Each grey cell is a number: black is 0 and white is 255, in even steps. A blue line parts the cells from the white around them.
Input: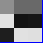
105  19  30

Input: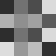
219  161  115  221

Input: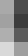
76  161

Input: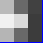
65  218  181

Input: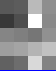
142  254  127  158

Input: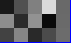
105  10  41

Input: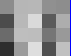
141  91  189  155

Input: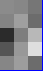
118  159  43
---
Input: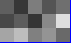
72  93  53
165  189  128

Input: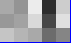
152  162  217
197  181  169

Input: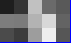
125  123  179
75  60  157

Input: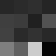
63  60  32
65  42  50

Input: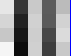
213  34  209
199  22  206

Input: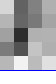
181  102  121
161  45  177

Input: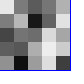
125  183  24
69  116  109

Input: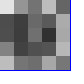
77  62  105
78  61  112
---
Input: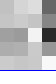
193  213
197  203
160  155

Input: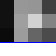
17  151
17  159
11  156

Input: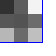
49  93
87  83
183  107

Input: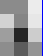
139  139
210  133
158  36

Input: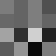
124  100
104  100
163  47

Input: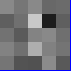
137  118
95  112
114  90

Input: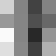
210  132
152  133
250  133
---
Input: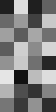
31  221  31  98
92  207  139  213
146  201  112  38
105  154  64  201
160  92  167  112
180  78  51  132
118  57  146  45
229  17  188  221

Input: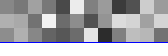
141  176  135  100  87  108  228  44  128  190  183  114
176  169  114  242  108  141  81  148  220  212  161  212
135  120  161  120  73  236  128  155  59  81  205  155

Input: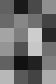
105  135  112  67
164  127  205  39
184  89  67  171
149  81  199  112
97  25  73  143
97  17  33  127

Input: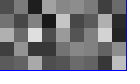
63  147  55  55  115  135  129  99  141
78  123  30  162  135  141  123  63  107
176  107  223  78  154  84  129  211  36
91  99  169  78  84  107  99  55  190
115  71  129  24  197  71  91  176  42

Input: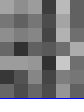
156  156  150  49  200  111
164  142  156  61  186  97
142  126  134  69  178  111
118  97  118  76  164  97
55  83  134  69  126  118
103  76  103  76  150  97
103  49  97  89  111  172

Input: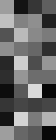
19  212  123  179
39  206  77  150
83  186  137  123
46  150  109  109
192  130  143  32
143  116  103  46
158  103  89  7
13  89  218  7
54  70  62  70
158  19  54  95
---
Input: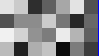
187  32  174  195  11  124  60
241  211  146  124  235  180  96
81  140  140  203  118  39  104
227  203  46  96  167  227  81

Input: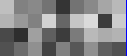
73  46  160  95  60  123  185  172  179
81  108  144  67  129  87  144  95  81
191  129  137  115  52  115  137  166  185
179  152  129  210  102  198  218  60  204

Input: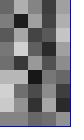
125  29  160  68  175
111  56  153  81  140
103  175  132  62  160
132  132  103  111  146
119  209  95  42  160
209  111  75  140  62
89  167  68  89  196
202  146  50  167  42
183  183  23  119  103

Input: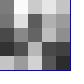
196  155  210  86  44
124  251  203  230  196
50  80  183  73  65
73  136  100  189  142
116  223  92  176  155

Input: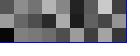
7  128  121  109  78  156  63  164  55
85  141  115  180  134  35  91  202  63
156  103  78  42  172  28  97  71  148

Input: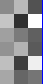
197  48  255
191  62  239
167  102  117
160  123  96
146  179  90
138  185  82

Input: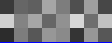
208  131  166  102  145  214  110  193
58  102  95  166  125  79  159  71
44  125  87  151  138  52  151  87

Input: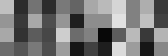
149  57  168  78  149  30  141  141  225  129  192  65
108  86  121  78  156  22  65  30  219  156  22  135
192  44  115  44  121  100  168  186  213  129  174  57
168  50  92  71  206  108  129  8  92  186  57  180
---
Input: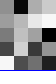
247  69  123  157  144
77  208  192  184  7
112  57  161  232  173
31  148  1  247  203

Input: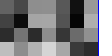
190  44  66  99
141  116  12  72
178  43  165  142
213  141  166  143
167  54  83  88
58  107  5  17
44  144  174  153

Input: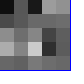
103  172  141  74  15
97  132  110  88  87
121  203  134  105  24
109  47  68  105  156
104  92  94  109  145

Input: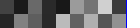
37  66
129  26
94  105
41  42
187  24
97  155
176  116
85  208
145  59

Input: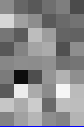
131  198  90  123  135  87  118  214  139
161  172  236  13  141  131  91  160  102
182  204  171  78  140  164  189  141  88
141  105  139  149  145  171  157  90  111
131  191  246  178  112  80  100  106  126
180  189  187  143  117  142  98  115  75

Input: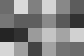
214  36  118  108
160  49  94  218
67  155  94  128
162  196  138  212
115  164  89  136
108  209  49  92

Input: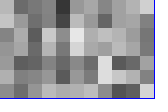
140  176  154  149  132  196  184
109  128  94  166  172  154  107
149  134  100  106  92  111  120
186  151  131  180  201  130  132
172  90  104  120  141  69  54
177  152  137  213  231  187  152
189  123  108  169  175  153  167
140  221  222  159  191  101  134
83  199  90  186  180  161  161
95  178  105  166  156  166  179
212  130  162  121  118  129  208
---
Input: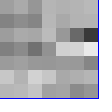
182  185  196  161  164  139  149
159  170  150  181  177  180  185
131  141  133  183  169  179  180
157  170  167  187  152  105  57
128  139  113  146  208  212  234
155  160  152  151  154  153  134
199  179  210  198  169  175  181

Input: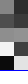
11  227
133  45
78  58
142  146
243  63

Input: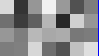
125  128  215  110  82  193  223
217  52  150  241  153  81  125
112  60  95  182  39  208  150
151  126  184  168  172  120  124

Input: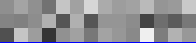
80  197  157  53  145  161  120  163  151  137  239  125  178  152
143  164  144  114  197  161  214  171  157  162  186  149  154  201
132  128  141  177  85  176  86  149  149  140  68  110  91  120

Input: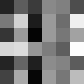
66  169  6  155  119  188
35  93  59  137  128  77
121  210  28  154  109  239
53  154  4  154  119  162
214  220  150  125  94  253
36  101  31  140  131  92

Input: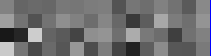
202  117  72  106  86  151  77  125  68  34  94  140  87  86  122
130  101  106  103  120  118  124  126  83  118  110  129  114  90  137
159  115  82  115  143  129  109  134  104  57  93  168  124  111  148
24  38  205  100  90  68  143  148  111  172  121  109  63  113  129

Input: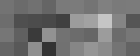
101  88  142  51  113  134  149  139  116  99
115  107  113  101  122  123  116  128  122  123
109  79  76  73  64  156  162  197  133  85
118  96  58  146  114  108  102  156  108  119

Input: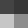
198  141
68  55
